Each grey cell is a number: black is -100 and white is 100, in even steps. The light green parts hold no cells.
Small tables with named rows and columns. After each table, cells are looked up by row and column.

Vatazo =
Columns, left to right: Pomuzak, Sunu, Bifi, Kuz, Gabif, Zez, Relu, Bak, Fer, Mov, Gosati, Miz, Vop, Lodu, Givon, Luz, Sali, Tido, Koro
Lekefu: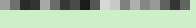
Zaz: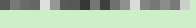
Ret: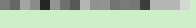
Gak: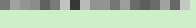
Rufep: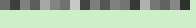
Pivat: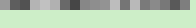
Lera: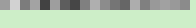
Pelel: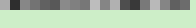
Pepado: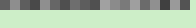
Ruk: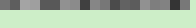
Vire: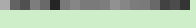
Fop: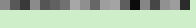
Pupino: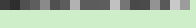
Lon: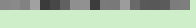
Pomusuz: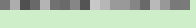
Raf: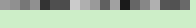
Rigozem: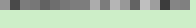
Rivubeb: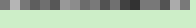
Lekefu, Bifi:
-67
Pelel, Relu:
8
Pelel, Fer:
-7
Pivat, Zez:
39
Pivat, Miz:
48
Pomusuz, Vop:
20
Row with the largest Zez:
Pivat

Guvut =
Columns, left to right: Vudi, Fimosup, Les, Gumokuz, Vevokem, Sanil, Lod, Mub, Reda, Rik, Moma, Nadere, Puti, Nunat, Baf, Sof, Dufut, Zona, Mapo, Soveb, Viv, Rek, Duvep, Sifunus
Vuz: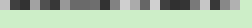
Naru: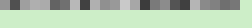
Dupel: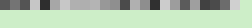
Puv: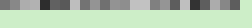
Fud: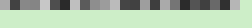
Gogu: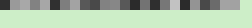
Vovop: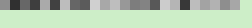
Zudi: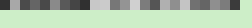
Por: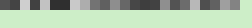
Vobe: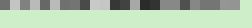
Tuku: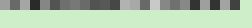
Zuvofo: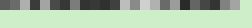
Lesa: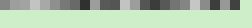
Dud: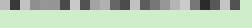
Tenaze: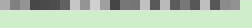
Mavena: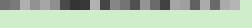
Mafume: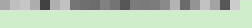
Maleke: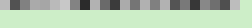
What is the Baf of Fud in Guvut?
24
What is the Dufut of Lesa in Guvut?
-31
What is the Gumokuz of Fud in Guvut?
4
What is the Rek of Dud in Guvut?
-32
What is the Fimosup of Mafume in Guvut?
50
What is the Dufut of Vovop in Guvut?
60
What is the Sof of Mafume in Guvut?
-3
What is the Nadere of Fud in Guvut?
47
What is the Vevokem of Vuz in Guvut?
-37
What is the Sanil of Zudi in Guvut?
8
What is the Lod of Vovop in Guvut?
48
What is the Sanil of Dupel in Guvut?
31
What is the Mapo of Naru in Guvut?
-50
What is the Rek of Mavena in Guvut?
-17
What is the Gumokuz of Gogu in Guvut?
2

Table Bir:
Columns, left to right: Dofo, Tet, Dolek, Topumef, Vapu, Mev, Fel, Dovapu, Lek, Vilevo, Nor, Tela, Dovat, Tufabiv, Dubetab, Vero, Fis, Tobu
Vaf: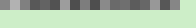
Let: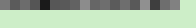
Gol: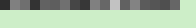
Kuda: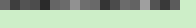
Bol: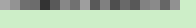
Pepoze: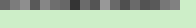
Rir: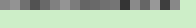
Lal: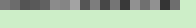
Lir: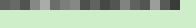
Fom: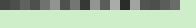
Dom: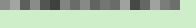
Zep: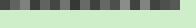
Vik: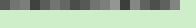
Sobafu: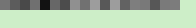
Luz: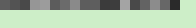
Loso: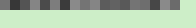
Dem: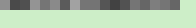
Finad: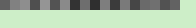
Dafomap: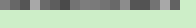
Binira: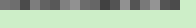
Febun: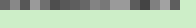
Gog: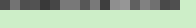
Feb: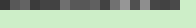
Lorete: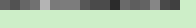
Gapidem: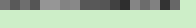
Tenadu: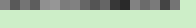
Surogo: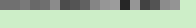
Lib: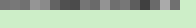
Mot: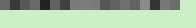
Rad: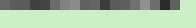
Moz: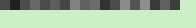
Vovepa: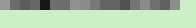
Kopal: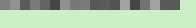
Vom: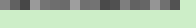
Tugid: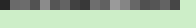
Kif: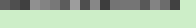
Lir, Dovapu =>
6
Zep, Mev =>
-46
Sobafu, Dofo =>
-9
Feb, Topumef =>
-54
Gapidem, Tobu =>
-19
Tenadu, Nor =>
-21
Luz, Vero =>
10
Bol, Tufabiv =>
-31
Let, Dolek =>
-15
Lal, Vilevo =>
-2
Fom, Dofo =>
-46
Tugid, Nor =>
-24
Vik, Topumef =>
-49
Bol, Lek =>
24
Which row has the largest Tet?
Vaf

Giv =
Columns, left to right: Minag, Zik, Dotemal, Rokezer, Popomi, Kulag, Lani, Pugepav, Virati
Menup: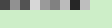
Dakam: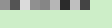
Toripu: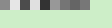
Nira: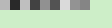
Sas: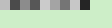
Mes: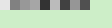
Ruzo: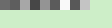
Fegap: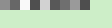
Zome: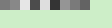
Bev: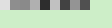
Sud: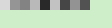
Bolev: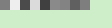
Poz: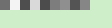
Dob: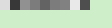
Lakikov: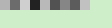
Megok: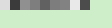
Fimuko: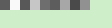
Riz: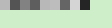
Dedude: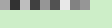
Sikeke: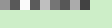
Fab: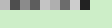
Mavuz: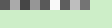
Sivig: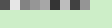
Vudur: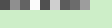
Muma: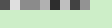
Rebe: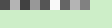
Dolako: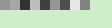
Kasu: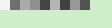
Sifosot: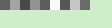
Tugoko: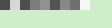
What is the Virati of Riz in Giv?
-71
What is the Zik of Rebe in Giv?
41
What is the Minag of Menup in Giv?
-46
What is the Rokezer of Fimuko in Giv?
55
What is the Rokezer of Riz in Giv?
-26
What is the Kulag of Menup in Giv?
1
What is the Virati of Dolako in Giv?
2
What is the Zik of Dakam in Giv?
-34
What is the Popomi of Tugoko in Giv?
14
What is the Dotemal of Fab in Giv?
9
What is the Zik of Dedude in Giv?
-61
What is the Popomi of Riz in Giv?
44
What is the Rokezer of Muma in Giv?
9
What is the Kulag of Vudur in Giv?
62

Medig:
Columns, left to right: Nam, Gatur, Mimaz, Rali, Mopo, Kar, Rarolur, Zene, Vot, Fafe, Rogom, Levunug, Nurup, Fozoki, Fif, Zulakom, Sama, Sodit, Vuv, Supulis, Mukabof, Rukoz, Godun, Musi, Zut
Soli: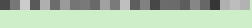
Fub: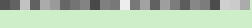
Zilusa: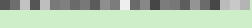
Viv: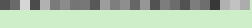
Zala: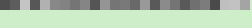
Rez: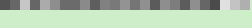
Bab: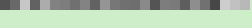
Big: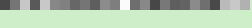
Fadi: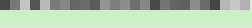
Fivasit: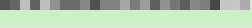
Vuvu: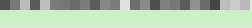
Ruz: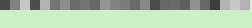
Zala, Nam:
-38
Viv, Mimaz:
67
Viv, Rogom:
23
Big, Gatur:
-8
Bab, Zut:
44
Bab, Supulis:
11
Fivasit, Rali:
-23
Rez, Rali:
-20
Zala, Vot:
4
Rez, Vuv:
-28
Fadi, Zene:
-21
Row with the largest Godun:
Rez

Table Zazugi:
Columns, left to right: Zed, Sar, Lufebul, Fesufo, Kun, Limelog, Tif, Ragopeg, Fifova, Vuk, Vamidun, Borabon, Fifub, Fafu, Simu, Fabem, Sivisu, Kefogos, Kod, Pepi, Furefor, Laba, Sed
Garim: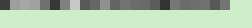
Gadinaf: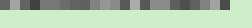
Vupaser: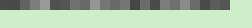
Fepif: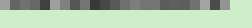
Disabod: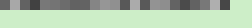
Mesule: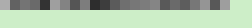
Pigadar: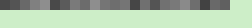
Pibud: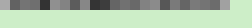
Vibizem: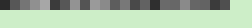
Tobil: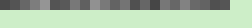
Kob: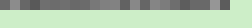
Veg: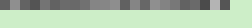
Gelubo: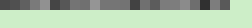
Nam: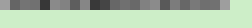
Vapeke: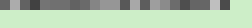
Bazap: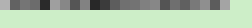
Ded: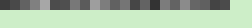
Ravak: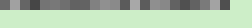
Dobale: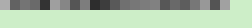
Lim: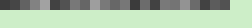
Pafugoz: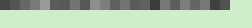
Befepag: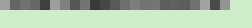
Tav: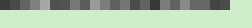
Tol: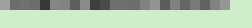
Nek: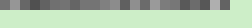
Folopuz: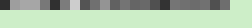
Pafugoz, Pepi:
-21
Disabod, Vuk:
4
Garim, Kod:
-16
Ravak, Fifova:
-22
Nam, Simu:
1
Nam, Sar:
-21
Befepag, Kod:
-28
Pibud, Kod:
-21
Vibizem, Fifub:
-6
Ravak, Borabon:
8
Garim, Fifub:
-10
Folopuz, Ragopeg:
61
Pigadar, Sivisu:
-11
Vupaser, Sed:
-33
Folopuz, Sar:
24
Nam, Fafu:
-18
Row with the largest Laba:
Vapeke

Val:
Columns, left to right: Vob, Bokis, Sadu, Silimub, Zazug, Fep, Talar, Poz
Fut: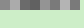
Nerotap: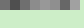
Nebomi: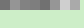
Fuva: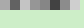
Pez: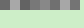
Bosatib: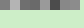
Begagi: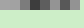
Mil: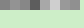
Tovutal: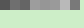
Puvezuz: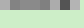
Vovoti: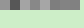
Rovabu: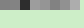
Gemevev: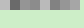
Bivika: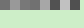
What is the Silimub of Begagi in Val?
-52
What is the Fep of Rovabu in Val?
2
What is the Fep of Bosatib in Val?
-40
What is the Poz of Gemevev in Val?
30
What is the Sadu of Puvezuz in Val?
9
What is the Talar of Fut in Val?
41
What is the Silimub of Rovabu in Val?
23
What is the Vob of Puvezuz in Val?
37
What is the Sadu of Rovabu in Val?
-65
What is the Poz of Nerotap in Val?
26
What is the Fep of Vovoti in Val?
-1
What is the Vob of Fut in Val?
8
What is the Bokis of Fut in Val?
34
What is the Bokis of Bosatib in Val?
41
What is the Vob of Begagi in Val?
29
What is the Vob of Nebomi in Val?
-10
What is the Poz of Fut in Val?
-4
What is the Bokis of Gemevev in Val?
-17
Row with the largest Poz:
Fuva

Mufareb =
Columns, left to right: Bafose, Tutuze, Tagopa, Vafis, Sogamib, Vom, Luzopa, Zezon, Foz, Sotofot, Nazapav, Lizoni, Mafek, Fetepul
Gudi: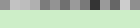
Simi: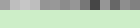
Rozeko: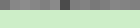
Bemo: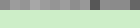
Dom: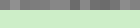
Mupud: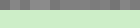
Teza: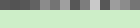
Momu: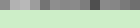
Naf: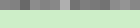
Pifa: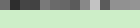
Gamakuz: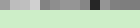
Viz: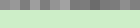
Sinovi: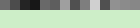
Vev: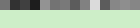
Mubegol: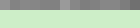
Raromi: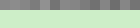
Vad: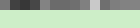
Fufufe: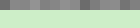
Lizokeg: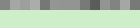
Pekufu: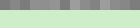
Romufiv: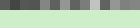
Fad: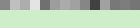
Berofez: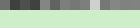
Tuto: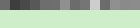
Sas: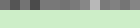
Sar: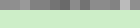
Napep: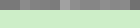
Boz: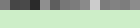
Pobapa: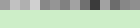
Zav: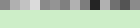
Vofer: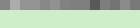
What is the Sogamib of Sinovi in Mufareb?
-18
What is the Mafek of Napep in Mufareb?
8
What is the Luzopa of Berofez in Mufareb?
-1
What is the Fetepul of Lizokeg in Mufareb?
-5
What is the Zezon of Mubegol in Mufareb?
6
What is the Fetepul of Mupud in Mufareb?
-3
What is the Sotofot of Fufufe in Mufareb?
-2
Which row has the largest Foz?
Bemo

